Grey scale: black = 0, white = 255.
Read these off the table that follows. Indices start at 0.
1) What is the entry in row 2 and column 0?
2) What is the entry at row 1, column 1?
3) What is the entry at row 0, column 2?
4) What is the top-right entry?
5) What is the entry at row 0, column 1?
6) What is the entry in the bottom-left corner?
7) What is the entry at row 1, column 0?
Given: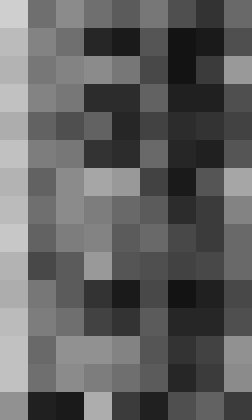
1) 179
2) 131
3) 139
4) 105
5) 111
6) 145
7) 187

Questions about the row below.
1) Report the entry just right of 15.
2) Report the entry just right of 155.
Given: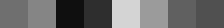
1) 46
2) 96

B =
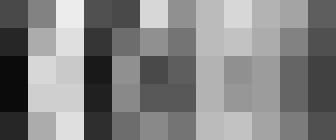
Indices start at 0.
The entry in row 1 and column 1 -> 172
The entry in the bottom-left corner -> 38
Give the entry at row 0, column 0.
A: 73
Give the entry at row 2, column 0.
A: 11
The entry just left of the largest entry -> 130
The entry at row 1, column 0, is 38
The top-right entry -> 94
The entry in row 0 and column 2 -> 236
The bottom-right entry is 80
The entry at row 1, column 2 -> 223

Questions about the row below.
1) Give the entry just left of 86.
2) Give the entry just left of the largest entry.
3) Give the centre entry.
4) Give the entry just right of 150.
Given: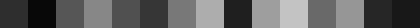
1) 8
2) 158
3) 173
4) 38

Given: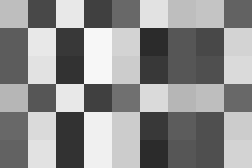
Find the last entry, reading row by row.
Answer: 211
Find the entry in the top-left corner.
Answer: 190
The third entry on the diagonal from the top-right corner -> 86
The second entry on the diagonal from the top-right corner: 72
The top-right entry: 98
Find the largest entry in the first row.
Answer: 232
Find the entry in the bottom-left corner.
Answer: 98
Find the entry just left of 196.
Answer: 190
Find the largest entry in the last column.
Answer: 218

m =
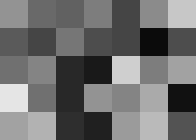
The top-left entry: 147
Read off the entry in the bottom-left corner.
162
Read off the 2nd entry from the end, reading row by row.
186
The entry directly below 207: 132
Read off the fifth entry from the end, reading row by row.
46
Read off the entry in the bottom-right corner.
83
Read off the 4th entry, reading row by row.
125
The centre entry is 25
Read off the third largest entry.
199
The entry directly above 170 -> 125

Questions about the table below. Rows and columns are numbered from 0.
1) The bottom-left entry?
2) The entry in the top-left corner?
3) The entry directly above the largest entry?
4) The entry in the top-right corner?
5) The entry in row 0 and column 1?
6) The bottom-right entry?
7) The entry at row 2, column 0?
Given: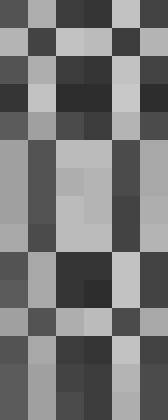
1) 91
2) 83
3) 194
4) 67
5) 174
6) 75
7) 83
